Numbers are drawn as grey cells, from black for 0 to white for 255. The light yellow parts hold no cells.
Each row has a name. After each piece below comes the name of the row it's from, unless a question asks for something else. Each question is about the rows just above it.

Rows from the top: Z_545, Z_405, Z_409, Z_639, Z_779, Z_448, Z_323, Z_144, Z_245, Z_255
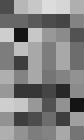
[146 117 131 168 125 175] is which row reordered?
Z_255
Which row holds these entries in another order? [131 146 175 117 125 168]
Z_255
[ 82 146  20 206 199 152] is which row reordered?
Z_144
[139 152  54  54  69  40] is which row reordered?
Z_323

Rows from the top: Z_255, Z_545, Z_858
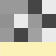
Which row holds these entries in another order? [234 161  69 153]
Z_858
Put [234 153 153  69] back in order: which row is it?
Z_255
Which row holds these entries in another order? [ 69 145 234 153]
Z_545
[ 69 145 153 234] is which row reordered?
Z_545
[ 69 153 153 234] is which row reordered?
Z_255

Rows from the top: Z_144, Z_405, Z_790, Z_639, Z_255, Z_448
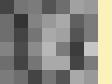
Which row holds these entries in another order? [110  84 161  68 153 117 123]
Z_144
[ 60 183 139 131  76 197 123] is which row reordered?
Z_639
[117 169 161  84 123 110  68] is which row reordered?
Z_790
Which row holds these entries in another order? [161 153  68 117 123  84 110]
Z_144
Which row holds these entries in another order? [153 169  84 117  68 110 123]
Z_448

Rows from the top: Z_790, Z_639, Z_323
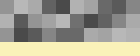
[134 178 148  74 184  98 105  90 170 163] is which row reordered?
Z_790
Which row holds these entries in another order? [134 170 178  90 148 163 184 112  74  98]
Z_639
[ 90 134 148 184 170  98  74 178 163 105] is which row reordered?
Z_790
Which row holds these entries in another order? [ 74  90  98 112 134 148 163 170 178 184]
Z_639

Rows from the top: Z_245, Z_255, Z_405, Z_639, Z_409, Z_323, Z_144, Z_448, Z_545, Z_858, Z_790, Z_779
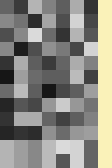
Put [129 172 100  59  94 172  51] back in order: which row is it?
Z_409
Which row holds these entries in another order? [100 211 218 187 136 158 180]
Z_790
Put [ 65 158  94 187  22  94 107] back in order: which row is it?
Z_323
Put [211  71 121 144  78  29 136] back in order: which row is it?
Z_639
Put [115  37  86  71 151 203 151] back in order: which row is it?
Z_448
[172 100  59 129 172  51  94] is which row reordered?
Z_409
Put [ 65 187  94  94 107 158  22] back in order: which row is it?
Z_323

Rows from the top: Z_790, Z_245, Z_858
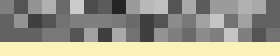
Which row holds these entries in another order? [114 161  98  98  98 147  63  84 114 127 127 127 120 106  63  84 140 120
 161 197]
Z_245
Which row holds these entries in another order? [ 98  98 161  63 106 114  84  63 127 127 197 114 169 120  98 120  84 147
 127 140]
Z_858

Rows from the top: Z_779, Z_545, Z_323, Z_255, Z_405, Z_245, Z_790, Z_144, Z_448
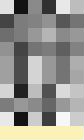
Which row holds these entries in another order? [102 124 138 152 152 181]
Z_144
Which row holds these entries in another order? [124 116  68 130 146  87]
Z_545
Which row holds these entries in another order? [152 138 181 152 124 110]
Z_323
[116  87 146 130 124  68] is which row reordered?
Z_545

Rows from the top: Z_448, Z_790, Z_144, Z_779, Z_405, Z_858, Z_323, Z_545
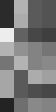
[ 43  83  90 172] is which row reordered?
Z_790
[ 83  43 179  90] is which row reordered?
Z_448
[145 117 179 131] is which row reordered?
Z_779

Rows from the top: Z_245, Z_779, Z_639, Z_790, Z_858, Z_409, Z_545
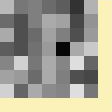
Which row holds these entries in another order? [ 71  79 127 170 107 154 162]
Z_409
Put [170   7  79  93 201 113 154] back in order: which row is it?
Z_790
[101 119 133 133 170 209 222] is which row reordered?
Z_858
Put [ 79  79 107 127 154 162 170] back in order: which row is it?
Z_639
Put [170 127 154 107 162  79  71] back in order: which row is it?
Z_409

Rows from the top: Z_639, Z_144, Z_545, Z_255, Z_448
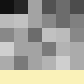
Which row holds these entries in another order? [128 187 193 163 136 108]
Z_144
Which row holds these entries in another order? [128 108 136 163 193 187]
Z_144
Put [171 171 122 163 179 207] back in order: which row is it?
Z_448

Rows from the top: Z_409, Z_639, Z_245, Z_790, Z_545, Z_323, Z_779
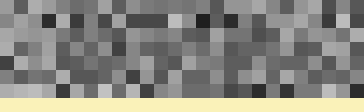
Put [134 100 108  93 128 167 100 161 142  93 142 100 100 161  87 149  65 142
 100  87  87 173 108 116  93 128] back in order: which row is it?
Z_323
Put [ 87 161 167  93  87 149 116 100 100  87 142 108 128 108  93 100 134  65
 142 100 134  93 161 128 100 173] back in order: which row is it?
Z_790
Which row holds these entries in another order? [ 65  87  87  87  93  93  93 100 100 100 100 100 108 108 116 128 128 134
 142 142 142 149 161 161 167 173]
Z_323
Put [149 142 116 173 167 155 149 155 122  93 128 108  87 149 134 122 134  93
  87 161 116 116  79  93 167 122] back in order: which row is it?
Z_245
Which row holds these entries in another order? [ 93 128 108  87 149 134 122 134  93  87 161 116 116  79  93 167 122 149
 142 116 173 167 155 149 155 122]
Z_245

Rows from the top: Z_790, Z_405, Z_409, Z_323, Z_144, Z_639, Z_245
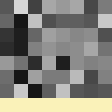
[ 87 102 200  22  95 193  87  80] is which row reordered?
Z_245
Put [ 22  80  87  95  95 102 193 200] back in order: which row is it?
Z_405
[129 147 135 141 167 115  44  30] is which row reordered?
Z_323

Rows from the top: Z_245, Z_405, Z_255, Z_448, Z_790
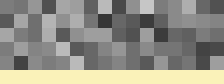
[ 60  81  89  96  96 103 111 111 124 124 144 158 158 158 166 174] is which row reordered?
Z_255
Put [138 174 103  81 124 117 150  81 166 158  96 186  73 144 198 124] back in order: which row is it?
Z_245
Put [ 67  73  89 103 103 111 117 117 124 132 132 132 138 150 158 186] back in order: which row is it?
Z_790

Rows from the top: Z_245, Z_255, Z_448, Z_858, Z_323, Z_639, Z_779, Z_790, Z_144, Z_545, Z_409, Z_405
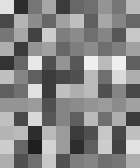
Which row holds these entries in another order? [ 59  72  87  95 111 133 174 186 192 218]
Z_144
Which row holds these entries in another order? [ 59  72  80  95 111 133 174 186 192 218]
Z_639

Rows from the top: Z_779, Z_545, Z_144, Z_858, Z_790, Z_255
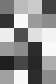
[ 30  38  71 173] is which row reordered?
Z_790
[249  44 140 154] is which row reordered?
Z_858
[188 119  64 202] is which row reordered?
Z_779

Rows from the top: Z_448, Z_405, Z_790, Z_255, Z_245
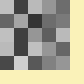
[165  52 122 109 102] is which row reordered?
Z_405
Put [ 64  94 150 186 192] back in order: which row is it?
Z_790
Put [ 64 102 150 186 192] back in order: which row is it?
Z_255

